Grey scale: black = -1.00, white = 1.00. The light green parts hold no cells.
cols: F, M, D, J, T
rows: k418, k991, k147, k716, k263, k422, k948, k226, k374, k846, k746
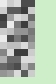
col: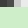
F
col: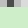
M
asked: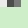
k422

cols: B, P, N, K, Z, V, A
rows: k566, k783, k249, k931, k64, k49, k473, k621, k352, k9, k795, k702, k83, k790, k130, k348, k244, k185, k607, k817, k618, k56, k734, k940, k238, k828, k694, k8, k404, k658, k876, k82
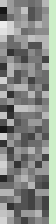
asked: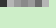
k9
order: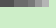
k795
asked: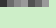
k249
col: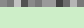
Z
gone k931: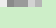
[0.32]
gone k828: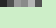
[-0.26]
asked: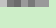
k238

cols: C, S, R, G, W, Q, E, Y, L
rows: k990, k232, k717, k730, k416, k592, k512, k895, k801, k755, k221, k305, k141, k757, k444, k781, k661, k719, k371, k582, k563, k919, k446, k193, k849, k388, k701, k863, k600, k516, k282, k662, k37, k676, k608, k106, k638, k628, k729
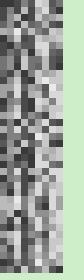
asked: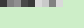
k444
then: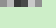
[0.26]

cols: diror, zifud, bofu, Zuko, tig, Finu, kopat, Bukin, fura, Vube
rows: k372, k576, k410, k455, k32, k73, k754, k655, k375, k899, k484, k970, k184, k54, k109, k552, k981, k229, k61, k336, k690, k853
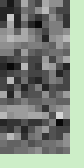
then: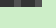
[-0.01]
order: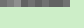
k853

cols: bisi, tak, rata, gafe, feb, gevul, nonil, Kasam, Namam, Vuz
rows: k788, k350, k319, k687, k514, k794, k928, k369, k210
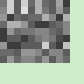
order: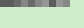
k369
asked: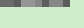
k369
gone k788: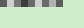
[0.28]
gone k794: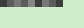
[-0.40]
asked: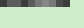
k794
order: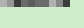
k319

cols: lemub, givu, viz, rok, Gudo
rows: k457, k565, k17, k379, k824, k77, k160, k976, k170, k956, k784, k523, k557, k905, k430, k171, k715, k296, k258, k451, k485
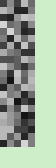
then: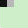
[-0.26]
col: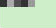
Gudo
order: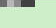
k457
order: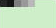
k715
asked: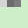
k379

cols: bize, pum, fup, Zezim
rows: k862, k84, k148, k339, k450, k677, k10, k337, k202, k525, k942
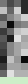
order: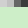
k450
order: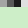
k677
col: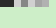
Zezim
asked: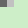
k450
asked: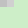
k450
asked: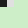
k677

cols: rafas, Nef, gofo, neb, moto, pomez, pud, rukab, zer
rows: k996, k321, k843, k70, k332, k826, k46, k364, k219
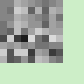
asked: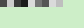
k826
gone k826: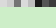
[-0.43]
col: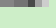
rafas
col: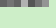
pud

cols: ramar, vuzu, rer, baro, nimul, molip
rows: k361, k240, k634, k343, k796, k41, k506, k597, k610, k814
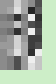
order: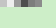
k610
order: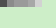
k361
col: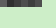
molip
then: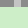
[-0.39]
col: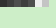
molip
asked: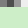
k610

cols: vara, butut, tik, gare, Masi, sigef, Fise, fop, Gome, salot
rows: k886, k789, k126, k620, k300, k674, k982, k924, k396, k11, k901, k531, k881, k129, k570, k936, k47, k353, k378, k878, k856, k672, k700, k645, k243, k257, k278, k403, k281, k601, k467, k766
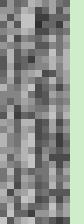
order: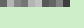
k856
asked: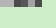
k353
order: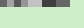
k126
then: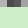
[-0.41]
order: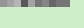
k531
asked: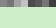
k878

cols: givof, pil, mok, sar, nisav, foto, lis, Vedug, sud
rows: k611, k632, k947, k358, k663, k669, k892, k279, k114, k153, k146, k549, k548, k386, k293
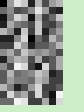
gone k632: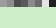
[-0.61]
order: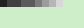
k892
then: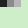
[0.33]
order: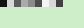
k153
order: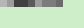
k549

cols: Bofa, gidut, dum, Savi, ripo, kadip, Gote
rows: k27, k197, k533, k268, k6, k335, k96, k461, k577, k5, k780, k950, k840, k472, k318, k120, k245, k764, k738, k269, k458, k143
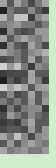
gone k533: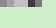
[0.40]
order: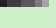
k950
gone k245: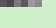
[-0.17]
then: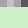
[0.19]
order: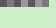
k318
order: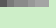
k335

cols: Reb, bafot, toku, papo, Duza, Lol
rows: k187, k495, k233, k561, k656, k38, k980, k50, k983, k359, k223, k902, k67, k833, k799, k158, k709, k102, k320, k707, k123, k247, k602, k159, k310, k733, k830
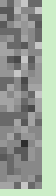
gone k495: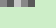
[0.42]
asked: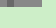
k159
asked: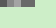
k233
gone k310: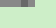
[-0.05]

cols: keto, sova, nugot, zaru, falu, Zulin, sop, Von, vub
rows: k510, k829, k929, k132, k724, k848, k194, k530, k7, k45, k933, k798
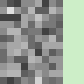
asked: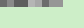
k7
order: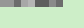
k7
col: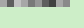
Zulin
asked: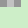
k929
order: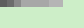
k933
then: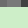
[-0.26]
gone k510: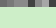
[-0.37]

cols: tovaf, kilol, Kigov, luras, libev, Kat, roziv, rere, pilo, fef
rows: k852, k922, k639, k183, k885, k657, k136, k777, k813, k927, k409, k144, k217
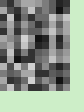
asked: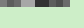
k409
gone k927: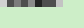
[0.41]
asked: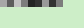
k136
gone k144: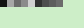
[-0.49]
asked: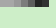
k852
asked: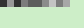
k885

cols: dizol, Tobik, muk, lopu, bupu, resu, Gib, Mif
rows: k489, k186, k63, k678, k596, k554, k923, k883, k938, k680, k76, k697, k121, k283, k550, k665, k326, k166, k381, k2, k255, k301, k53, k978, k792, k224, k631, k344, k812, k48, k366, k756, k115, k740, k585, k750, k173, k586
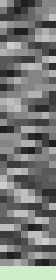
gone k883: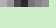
[0.28]
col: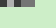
Mif
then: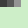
[0.50]

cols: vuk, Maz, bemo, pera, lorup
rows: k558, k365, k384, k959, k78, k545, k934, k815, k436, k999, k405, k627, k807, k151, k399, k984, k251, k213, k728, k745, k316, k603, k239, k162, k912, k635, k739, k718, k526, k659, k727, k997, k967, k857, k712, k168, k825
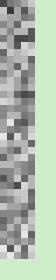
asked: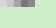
k399
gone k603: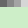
[0.42]
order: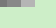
k251
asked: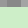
k984
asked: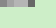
k436
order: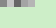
k999
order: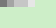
k825

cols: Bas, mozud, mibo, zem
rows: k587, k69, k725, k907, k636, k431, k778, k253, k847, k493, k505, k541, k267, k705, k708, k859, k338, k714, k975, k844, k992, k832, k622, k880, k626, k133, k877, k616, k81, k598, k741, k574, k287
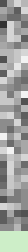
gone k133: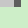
[0.31]
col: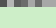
zem
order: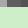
k741
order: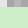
k493
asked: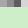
k69
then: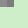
[0.10]

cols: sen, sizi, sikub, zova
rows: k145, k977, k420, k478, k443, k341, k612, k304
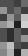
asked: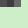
k145
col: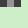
zova
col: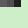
sikub
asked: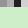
k478
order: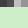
k612
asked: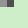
k977

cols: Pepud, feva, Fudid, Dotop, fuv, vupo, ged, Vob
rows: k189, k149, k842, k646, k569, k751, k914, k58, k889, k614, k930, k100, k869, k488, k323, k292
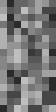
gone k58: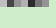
[-0.55]
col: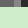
Fudid

